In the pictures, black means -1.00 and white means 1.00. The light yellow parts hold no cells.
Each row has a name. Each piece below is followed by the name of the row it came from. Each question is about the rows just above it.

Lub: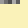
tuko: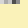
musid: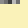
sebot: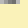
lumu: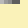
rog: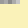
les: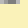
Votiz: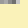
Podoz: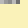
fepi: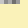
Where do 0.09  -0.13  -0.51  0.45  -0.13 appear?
musid
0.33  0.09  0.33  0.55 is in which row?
rog

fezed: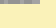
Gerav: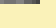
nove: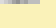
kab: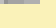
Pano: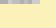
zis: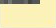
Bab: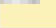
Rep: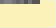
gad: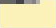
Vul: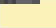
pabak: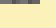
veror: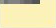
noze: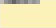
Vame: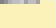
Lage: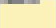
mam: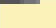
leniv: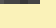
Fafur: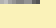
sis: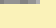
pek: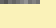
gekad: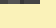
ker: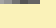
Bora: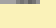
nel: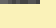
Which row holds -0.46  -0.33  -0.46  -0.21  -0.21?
Vul
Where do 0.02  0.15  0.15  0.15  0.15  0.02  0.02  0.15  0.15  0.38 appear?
sis
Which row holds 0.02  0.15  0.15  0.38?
sis
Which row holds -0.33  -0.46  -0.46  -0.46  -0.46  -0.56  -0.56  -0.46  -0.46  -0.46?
leniv
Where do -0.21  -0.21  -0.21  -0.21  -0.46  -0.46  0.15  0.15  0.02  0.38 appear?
gad
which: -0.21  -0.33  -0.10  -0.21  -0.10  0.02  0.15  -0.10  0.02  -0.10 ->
pek
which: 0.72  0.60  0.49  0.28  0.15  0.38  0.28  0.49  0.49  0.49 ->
nove

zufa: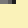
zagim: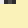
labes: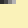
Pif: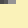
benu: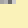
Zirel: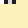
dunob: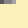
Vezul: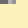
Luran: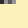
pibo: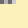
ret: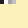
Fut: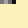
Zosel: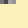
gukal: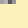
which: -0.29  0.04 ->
dunob
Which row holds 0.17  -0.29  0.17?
Luran
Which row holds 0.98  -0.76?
Zirel
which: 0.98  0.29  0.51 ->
ret
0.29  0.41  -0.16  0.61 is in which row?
benu
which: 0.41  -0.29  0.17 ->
gukal
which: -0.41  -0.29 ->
Pif

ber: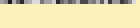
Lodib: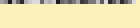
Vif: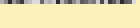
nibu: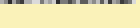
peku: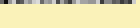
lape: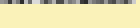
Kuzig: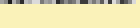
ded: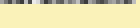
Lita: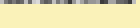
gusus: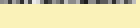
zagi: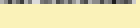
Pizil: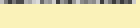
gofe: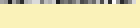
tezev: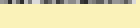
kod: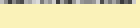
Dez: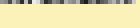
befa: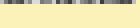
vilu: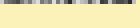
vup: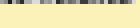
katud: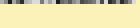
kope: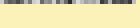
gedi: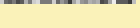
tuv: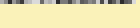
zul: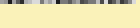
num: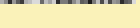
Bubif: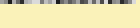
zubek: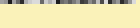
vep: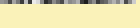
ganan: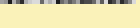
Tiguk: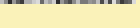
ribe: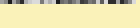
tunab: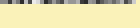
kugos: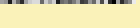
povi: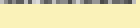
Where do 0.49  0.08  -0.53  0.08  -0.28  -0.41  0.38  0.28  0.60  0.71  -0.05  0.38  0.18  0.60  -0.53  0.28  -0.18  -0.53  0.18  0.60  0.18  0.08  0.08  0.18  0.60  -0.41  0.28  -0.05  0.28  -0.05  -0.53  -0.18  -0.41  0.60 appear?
kod
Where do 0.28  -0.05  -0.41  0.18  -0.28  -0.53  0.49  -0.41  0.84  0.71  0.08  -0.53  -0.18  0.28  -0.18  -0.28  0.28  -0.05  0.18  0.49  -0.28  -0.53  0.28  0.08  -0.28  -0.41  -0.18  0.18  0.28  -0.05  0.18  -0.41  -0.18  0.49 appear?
ded
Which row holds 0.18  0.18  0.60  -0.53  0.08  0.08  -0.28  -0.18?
peku

